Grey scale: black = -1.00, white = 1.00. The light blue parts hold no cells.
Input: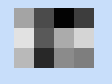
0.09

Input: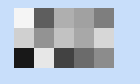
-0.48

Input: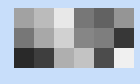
0.37

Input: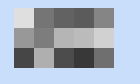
-0.40

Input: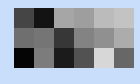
-0.79

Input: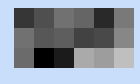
-0.79

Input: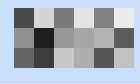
0.57

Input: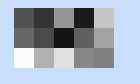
0.76
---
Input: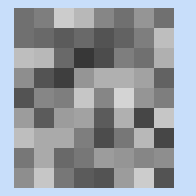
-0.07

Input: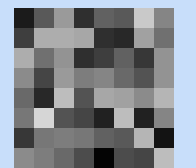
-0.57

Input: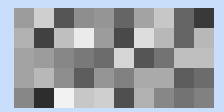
0.28

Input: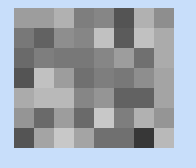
0.17

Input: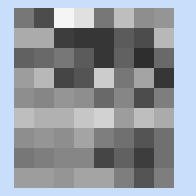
-0.07

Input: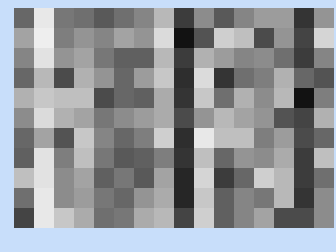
-0.13
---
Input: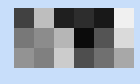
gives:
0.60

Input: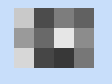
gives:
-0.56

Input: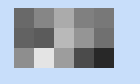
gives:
0.23

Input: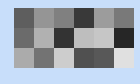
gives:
0.61

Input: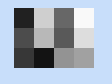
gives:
0.15

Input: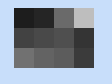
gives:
-0.28

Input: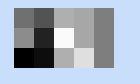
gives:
0.37
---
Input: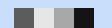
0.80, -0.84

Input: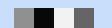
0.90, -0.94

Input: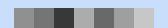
0.56, -0.56

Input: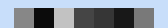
0.52, -0.91

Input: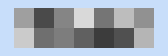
0.70, -0.53

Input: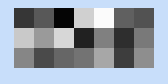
0.97, -0.96

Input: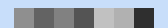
0.51, -0.63

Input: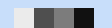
0.84, -0.87

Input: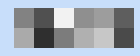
0.90, -0.63
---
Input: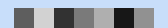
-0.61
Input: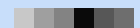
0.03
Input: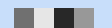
-0.69
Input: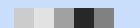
0.26
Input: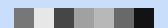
-0.45
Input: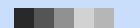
0.14
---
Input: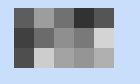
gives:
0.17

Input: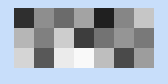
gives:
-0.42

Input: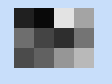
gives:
0.18

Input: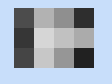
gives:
0.18

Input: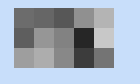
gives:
-0.53

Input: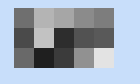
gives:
0.14

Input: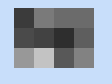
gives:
-0.31

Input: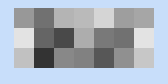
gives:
0.13

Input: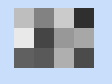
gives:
0.37
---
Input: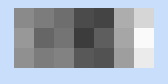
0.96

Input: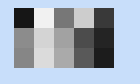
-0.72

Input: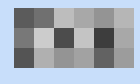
0.32

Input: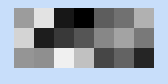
-0.05

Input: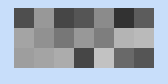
0.46

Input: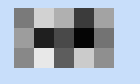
-0.10

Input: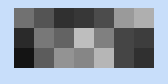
-0.52

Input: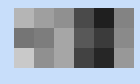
0.08

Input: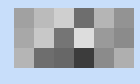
0.09

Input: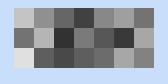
0.31
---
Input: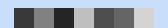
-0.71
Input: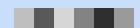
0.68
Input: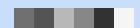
0.44
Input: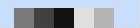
-0.86
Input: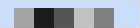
-0.33
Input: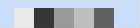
0.21
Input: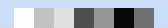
0.76
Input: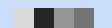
0.18
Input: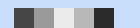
0.84
